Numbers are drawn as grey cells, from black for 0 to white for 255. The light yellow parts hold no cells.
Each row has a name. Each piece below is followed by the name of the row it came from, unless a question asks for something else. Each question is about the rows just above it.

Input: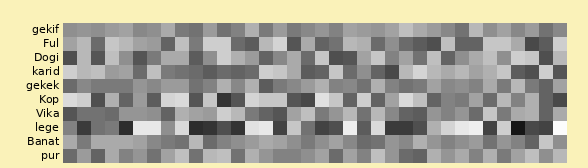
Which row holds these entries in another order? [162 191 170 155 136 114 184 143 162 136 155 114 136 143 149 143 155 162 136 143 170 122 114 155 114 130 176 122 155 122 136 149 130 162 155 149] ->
gekif
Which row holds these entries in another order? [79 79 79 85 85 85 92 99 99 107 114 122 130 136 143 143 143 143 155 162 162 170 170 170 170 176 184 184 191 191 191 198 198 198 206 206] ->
Dogi
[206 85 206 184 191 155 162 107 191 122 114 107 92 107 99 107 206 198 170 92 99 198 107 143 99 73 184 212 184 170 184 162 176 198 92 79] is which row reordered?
karid
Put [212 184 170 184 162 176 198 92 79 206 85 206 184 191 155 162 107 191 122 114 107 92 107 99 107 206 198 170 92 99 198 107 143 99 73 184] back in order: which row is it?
karid

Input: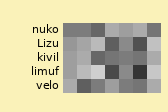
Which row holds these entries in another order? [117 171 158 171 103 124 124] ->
nuko
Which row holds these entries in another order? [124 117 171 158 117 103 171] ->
kivil
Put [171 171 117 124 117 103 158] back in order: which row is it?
kivil
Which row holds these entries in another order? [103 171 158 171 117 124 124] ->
nuko
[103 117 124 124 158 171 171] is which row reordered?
nuko
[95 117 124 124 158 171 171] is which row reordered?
velo

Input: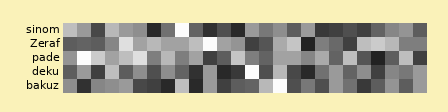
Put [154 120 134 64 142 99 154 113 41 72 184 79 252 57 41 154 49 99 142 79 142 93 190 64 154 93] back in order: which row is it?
deku
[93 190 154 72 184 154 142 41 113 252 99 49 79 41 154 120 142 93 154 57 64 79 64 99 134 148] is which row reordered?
sinom
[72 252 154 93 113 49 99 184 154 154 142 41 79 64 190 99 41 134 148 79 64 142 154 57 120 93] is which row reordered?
sinom
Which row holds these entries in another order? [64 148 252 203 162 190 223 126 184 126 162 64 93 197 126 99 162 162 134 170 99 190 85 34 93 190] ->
pade
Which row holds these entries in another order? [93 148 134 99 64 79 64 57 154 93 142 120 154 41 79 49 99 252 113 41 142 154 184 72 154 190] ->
sinom
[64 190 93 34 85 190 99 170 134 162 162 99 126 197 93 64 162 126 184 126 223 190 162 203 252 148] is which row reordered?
pade
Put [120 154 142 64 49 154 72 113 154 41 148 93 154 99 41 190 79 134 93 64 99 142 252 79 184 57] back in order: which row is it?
sinom

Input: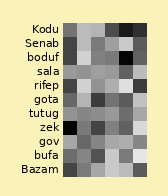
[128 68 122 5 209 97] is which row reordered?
boduf
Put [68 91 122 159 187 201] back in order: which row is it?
Senab
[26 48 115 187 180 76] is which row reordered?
Kodu
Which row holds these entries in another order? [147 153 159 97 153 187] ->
sala
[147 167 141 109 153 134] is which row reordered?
tutug
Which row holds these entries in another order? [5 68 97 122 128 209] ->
boduf

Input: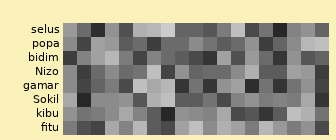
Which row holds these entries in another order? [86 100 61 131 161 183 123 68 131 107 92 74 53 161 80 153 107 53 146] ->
bidim
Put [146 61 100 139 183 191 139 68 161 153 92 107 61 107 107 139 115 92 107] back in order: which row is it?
popa
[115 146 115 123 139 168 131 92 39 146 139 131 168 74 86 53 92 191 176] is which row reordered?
kibu
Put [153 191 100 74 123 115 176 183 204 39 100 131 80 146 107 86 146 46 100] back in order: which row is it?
selus
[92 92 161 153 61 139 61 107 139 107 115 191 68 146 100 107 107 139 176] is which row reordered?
Nizo
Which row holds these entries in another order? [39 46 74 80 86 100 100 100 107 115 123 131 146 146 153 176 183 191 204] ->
selus
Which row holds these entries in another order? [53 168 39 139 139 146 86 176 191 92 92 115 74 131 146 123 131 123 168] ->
Sokil

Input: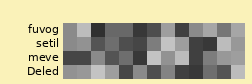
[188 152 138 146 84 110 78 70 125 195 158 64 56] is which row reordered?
setil
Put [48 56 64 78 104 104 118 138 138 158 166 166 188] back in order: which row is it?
fuvog
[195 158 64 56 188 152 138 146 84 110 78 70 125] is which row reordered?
setil
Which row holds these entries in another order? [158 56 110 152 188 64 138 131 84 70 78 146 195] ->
Deled
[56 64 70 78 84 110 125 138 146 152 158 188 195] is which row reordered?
setil

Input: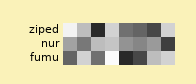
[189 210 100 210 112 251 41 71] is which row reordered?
fumu
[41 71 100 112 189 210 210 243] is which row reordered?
ziped

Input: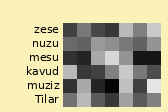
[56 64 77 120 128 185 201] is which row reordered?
kavud
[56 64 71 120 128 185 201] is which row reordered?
zese
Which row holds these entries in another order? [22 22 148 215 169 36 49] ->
mesu
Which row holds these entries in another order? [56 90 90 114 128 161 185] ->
Tilar
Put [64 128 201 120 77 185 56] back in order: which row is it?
kavud

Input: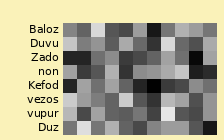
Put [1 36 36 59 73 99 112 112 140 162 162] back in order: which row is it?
Kefod
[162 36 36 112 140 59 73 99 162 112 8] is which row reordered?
Zado
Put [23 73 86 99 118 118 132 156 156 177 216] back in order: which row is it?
Baloz

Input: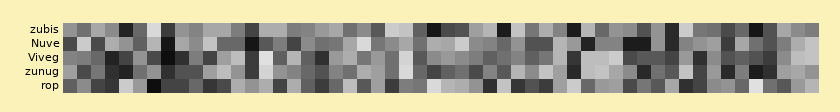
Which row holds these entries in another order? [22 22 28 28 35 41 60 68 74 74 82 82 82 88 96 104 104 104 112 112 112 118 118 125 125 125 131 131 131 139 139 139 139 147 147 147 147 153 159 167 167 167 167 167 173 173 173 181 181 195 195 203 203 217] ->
zubis
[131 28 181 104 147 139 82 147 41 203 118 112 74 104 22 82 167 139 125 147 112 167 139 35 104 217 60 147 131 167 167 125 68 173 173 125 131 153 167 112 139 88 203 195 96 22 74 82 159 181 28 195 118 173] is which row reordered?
zubis

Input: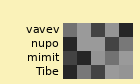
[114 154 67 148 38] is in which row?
vavev
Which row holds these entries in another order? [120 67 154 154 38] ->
nupo
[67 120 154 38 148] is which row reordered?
Tibe
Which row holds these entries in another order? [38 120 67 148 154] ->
Tibe
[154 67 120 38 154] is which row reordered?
nupo
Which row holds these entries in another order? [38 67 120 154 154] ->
nupo
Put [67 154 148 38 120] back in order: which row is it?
Tibe

